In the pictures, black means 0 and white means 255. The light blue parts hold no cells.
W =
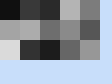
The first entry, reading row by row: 16
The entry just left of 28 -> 50
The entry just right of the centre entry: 138
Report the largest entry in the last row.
218

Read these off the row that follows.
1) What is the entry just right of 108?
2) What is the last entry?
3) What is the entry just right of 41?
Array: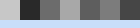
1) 168
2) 70
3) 108

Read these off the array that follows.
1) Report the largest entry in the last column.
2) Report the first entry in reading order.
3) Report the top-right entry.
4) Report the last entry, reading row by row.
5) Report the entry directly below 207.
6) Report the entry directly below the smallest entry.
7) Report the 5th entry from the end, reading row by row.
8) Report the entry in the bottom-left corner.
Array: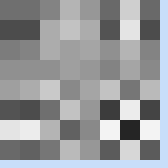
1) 243
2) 111
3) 105
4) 91
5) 228
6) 215
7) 186
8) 105

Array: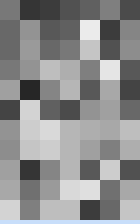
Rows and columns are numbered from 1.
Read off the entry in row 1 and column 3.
60
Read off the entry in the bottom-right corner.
197
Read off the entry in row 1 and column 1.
120
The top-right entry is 75
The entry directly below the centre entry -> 182
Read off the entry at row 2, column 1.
104
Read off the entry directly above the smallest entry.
147
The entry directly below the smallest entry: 211
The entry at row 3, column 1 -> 104
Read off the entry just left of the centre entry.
96
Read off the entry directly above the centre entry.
182
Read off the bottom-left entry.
211
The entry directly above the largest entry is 96
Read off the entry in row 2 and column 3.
88
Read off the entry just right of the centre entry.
147
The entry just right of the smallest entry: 133
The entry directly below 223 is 60
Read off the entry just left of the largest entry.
96
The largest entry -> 235
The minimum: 38
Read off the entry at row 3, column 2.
154

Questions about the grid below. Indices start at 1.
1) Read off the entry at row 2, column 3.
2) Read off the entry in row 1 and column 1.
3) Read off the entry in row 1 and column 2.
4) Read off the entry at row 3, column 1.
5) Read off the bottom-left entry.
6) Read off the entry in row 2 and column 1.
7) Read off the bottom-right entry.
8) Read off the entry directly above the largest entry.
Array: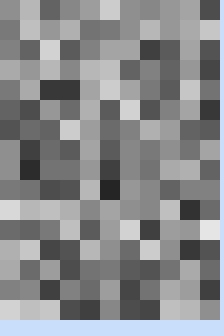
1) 151
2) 143
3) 183
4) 129
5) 210
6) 121
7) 143
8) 107

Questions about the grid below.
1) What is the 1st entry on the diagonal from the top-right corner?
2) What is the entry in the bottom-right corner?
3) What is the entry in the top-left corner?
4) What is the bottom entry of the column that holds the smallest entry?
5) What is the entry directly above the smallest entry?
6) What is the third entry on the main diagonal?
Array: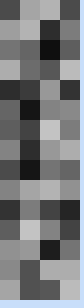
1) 75
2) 187
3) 75
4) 87
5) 45
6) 15

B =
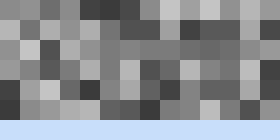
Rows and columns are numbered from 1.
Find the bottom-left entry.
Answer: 59
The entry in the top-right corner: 153
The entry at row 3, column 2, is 196
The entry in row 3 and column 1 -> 145
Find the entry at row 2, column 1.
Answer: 182
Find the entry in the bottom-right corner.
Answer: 145
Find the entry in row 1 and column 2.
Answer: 145
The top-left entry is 139
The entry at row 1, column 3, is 110
